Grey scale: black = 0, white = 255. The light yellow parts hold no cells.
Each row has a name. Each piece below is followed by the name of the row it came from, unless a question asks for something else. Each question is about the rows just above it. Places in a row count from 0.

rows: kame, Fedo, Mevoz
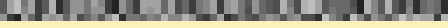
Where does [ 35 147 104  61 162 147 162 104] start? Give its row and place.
Fedo, 16
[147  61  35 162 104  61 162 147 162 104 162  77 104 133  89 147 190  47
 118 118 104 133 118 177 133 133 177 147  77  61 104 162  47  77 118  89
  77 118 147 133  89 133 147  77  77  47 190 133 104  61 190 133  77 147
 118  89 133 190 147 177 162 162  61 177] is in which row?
Mevoz
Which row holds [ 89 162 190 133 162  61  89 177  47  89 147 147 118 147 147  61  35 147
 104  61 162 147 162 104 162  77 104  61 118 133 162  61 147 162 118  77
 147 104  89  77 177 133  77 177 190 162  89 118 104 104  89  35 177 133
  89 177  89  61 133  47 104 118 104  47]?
Fedo
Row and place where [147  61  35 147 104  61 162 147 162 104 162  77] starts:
Fedo, 14
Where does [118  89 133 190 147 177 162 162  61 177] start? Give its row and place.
Mevoz, 54

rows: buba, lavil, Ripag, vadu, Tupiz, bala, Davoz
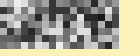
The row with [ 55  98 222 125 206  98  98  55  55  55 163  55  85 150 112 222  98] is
lavil
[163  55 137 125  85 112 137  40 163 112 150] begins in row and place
buba, 6
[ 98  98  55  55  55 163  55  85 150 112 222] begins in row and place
lavil, 5

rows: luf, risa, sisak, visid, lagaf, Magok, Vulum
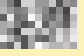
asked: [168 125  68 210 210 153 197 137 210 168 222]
lagaf
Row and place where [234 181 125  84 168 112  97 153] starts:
Magok, 0
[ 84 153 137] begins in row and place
luf, 8
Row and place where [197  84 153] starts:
luf, 7
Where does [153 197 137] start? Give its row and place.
lagaf, 5

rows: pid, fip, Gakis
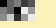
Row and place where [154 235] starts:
Gakis, 3
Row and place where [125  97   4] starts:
fip, 0
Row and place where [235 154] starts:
fip, 3

